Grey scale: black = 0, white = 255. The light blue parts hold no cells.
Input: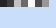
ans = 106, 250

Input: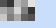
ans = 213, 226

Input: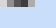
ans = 85, 215

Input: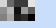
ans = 16, 228

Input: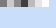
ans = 64, 254

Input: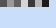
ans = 213, 213

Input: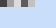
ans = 219, 219

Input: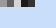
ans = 212, 212
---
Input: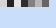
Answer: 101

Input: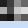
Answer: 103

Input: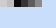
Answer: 138

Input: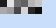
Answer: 197

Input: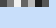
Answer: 85

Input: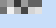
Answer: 98

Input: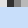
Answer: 185
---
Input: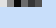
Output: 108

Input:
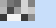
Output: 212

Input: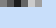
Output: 101

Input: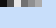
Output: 113

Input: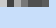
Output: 120

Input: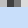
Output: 219

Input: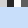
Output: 95

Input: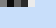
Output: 42
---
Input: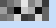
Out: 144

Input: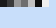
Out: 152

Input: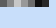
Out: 199

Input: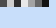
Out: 46

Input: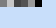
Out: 68

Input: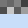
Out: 130

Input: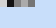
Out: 129

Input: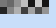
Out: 147

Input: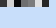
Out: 9

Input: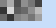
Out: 79
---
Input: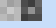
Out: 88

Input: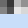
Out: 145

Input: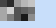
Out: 111

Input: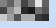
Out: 85

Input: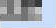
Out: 197

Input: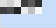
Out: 47

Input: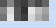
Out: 162
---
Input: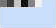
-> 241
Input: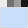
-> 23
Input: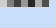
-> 79
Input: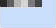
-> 69
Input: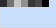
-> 3
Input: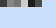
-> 75
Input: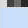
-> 39
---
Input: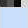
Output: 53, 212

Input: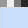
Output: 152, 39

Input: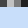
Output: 69, 32

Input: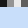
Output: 23, 94

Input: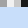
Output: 162, 25

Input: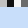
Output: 192, 107

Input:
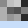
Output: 138, 40

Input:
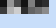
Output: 19, 138
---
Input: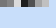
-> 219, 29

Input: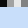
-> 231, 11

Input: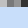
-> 192, 50

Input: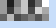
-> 255, 31

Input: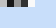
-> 249, 23

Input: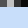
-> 194, 10

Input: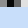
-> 225, 7

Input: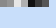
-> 230, 17
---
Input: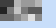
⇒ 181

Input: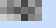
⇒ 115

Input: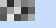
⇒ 141

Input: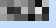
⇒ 186

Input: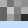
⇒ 144

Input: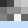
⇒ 201

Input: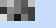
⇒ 191

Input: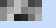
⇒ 85

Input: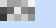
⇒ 242

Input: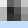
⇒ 196
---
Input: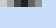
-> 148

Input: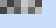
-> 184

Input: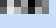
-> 123

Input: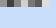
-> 222

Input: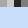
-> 125

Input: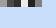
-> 129

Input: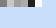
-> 251

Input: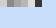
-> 56

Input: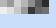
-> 113
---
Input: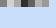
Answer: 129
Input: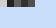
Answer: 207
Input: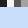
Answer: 31
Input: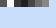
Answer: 85
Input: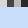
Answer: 215
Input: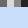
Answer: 106
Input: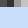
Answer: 80
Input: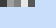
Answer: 60
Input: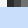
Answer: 245
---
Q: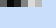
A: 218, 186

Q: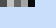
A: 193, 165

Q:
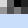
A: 217, 149

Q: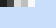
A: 248, 221

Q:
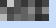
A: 199, 183

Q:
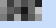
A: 196, 167

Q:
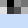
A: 224, 181

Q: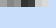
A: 217, 205
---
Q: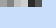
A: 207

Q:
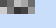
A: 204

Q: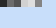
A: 222

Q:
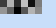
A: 192

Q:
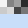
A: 243

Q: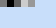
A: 204

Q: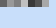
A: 192
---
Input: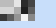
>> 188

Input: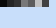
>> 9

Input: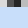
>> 218

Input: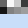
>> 100

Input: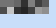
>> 115

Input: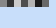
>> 135
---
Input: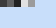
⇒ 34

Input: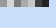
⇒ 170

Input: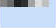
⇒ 47

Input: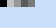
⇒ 151

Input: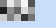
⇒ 101

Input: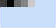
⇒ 102

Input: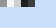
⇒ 207

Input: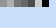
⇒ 103

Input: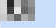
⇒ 228
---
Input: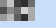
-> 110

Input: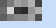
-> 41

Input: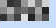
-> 80

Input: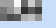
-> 48

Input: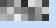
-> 93

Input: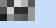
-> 46

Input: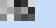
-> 120

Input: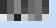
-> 104

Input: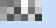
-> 235

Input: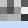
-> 81
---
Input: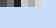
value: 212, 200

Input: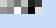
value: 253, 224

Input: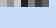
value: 202, 186

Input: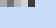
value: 211, 184

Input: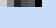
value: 208, 137

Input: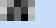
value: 206, 194

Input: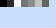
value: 250, 194
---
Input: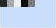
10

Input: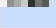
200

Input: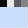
132

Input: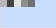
141

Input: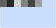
129

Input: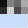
170

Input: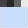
233

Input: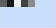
65

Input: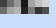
24
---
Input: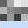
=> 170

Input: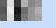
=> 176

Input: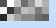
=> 150

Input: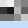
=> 241

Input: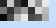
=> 215

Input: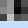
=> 151
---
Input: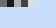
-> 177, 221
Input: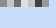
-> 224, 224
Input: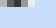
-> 55, 236
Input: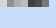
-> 189, 214
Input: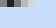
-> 119, 214
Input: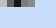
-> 23, 193
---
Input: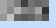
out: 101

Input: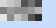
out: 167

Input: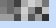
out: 89

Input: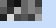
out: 86

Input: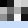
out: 73

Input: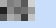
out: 155

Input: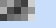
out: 120

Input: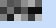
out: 142
